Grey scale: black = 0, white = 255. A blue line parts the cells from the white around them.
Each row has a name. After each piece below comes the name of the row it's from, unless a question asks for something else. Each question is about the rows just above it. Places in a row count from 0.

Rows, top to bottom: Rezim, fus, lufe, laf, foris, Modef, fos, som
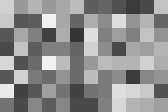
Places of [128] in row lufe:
2 7 9
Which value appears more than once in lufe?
[128]
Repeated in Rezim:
[153]
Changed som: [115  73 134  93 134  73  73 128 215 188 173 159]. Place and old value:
9, [180]

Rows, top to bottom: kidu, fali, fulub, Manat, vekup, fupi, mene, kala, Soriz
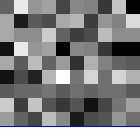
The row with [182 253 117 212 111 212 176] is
fupi
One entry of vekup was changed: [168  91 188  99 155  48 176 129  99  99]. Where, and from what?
9, [91]
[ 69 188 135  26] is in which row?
Soriz
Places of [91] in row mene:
0 4 9
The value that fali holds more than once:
[168]
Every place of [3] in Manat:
4 8 9
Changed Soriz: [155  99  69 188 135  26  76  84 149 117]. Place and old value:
9, [111]

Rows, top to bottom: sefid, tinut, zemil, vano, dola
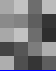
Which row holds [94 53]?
tinut
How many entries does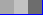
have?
3
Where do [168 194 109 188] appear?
sefid
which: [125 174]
vano

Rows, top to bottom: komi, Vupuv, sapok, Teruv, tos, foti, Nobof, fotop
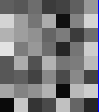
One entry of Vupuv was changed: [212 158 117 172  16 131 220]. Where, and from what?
6, [212]
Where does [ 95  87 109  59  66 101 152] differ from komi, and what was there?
5, [95]

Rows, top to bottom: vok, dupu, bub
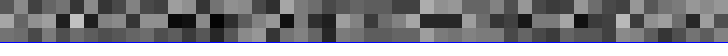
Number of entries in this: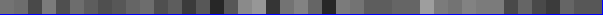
43
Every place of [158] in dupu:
3 24 33 47 50
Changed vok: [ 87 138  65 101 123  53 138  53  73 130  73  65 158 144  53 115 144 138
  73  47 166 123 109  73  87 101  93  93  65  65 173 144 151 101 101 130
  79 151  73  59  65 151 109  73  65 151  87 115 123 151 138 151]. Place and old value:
4, [115]
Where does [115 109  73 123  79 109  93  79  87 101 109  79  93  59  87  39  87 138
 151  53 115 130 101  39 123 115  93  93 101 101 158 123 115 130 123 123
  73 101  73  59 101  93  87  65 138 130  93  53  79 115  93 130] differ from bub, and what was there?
41, [87]

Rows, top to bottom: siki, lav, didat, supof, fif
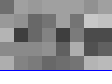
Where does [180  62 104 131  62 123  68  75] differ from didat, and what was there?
6, [75]
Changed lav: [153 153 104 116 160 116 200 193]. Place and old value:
1, [145]
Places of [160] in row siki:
1 3 4 5 7
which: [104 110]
fif
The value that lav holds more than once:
[116]
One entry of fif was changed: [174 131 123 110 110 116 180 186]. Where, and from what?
3, [104]

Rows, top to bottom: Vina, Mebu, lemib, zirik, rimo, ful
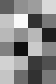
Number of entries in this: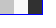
3
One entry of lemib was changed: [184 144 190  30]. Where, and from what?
2, [184]
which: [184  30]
lemib
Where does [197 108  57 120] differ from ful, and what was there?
2, [49]
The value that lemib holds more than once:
[184]

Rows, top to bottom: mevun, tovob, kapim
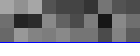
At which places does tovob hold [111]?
0 9
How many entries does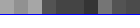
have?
10
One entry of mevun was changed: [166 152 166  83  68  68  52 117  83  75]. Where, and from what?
1, [145]
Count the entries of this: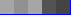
5
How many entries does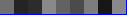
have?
9

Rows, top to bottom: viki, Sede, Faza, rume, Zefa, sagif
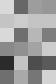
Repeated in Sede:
[196]
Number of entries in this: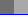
2

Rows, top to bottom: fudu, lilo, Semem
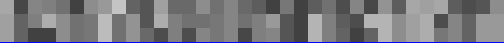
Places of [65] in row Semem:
2 3 21 25
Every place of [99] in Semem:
1 24 26 33
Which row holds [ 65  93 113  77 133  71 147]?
fudu
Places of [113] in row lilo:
5 8 13 14 17
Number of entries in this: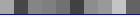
10
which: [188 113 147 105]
Semem
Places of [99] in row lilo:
1 33

